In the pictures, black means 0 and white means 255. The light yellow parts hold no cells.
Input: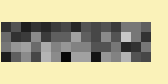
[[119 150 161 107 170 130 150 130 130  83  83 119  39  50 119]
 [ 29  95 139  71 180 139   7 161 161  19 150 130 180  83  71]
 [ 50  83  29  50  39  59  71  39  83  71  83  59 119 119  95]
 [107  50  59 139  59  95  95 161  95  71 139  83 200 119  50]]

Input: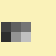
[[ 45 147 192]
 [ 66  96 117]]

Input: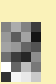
[[ 49 244 232 201]
 [130 172 130  60]
 [163 152 101  83]
 [255 101 190 120]
 [152  92 163  20]
 [111  60  38 141]]

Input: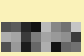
[[174 164  59 124 164 153 143  59]
 [ 81 153  28 103 174  18 103 113]
 [ 81  91  38  18 186 134 113 197]]

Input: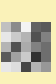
[[231 221  69 180 151]
 [231 202 180  81 129]
 [ 90 161 202  49 110]
 [192 139 243  99  90]
 [180  81 171 129 110]]

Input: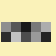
[[ 45 194  77 154  35]
 [143  87  25 121 173]]
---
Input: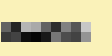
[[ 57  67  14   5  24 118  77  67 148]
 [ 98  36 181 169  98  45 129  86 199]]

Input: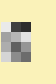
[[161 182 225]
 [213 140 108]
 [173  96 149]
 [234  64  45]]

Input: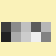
[[ 33 170 204 239 130]
 [ 61 139 192  91 182]]

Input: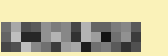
[[100 191  39  39 145 179 135  50 179 157  19 112 145  60]
 [112 168  80  90 145 124 135  70 179 100 100 124 135  90]
 [ 70  80 191 135 112  60 157 168  28 112 124  90  50  80]]

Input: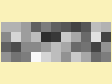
[[137 213 157 189  46  56 201 167 106 225  67]
 [178 178 157  96 125  96  86  67  86 189 178]
 [146 115 125 249 213 189 146 201 167 106 125]
 [ 96  76 137 137 157 189 167 106 115  67 146]]

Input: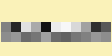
[[141 152 107 118 161 107  98 118 129 152 141]
 [129  38 225 170  18 236 247 216 161  47  88]]

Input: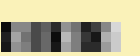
[[ 32 164 114  74 104  12 184 126  55  23 175 203]
 [ 23 146 126  74 104  23 164 126  43  43 155 203]
 [ 12 135 135  74  95  43 146 114  32  64 135 215]]

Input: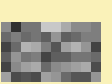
[[ 95 149 117 126  67  95  95 117 117 106]
 [ 67 138 160 170 106 138 149 160 170  76]
 [106 126 106 117  95 149  95 106 126 126]
 [ 67 106 179 170 126  85 160 179 149  67]
 [160  76  85  76 160 149 106  85  85 149]
 [138  48 117 117 200 200 170 138 138 126]]
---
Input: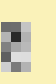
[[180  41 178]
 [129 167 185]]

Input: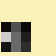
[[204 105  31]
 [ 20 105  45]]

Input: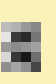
[[228  58  42]
 [152 139 148]]

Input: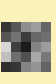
[[ 86 115  60]
 [215  63  27]]

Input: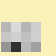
[[198 208 193]
 [149  48 186]]

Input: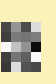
[[ 63 123 116]
 [247 193 146]]

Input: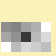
[[166 145  57]
 [254 188 216]]

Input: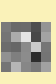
[[117 172 228]
 [108 103 138]]

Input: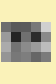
[[154  36 112]
 [171 115 139]]
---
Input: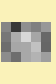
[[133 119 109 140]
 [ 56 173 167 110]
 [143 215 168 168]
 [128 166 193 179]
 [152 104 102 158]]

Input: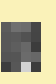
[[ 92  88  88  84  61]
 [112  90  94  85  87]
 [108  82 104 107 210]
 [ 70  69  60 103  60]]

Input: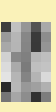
[[ 61 153 168 209 219 227  41 117]
 [193 182 181 136 170 181 183 166]
 [150 135 133 128 123 132 152 141]
 [ 83  58  57 182 191 180 160  48]
 [169 141 148 190 195 217 176 125]]

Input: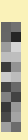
[[101 102 156 189  59 202  68 129  56  73 159]
 [113  37 213 190 147 188 105  67 152 164 108]]

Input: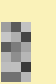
[[158 198  92 180 190 113]
 [ 90 175 124 142 191 113]
 [194  69 164 182  58 183]]

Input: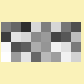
[[124  61 248 254]
 [102 227  81 155]
 [ 46 215  94 227]
 [215 139 172 103]
 [126 154 149 184]
 [214  69 242 157]
 [118  87 224 241]
 [ 78 189 122 210]]

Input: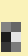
[[130  27  54]
 [102 228 124]]

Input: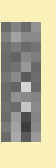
[[107 129 110 107 107 117 107 107 112 107 122 107]
 [131 162 123 100 115 138 100 146 107 154 162 169]
 [106 137 106 137 152  91 212 137 197  76  61  91]
 [147 137 116 126 105 110 105 132 137 132 137 153]]
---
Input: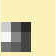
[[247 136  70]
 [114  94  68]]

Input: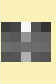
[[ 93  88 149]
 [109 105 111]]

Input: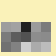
[[123  93  82]
 [113 130 206]]

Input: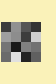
[[159 141  61]
 [117  25 129]]

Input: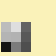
[[180 178  88]
 [ 20 124  78]]

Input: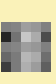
[[ 37 115 198]
 [126 133 158]]
